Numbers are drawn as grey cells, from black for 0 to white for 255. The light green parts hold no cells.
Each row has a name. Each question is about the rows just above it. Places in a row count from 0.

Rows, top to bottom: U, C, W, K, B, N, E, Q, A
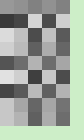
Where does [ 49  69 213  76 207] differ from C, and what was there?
0, [57]
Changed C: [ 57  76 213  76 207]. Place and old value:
1, [69]
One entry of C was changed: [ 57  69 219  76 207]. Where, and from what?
2, [213]
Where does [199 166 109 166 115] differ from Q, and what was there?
2, [102]

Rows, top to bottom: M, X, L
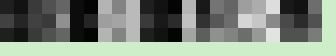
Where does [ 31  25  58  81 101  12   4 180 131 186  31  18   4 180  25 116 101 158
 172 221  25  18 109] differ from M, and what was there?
1, [18]
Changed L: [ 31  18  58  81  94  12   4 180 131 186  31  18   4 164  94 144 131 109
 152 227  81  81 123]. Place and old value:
4, [101]
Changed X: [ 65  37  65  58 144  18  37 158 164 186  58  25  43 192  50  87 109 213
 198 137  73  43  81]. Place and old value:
5, [12]

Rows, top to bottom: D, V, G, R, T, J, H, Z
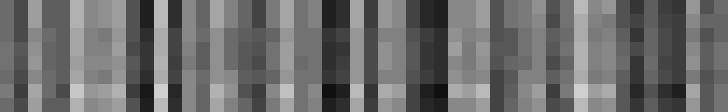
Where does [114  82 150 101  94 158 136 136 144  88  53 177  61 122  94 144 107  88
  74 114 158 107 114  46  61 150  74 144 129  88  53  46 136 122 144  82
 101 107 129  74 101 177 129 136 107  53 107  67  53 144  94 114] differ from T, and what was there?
48, [61]
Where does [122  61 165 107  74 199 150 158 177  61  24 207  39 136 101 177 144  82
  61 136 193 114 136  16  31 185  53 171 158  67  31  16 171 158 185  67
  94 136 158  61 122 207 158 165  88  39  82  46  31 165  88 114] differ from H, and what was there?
43, [171]
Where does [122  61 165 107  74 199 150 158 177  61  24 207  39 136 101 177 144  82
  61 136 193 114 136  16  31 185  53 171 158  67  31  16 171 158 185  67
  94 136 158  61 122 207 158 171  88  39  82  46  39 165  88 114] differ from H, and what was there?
48, [31]
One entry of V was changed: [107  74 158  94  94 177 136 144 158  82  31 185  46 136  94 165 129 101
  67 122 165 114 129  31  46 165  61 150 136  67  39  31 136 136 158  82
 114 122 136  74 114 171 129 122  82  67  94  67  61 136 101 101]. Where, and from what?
14, [101]
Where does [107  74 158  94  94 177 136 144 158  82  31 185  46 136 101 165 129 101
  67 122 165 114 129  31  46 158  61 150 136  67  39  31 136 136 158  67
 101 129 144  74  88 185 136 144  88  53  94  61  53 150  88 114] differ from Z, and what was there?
25, [165]
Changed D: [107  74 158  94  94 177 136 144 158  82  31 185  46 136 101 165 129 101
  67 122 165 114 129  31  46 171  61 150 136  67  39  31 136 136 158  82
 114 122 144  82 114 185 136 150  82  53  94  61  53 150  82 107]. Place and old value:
25, [165]
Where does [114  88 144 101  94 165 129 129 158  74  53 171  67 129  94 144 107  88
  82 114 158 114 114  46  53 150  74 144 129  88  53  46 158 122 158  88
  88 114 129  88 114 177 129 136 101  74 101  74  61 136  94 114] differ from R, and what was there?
34, [150]

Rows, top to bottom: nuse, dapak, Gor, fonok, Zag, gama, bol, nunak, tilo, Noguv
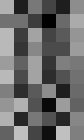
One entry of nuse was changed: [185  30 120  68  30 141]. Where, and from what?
0, [177]
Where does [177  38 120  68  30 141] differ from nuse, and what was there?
1, [30]
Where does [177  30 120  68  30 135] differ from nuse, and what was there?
5, [141]
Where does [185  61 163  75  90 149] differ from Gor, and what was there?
3, [68]
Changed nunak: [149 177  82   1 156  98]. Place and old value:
3, [9]

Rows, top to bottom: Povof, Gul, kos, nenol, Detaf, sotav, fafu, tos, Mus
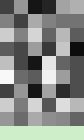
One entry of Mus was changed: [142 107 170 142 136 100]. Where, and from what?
0, [150]
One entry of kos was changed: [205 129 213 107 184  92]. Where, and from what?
3, [100]
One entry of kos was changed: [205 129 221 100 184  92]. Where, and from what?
2, [213]
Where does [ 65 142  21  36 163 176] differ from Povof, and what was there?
1, [150]
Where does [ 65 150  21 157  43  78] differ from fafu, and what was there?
3, [163]
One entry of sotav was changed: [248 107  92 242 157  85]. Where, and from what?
5, [78]

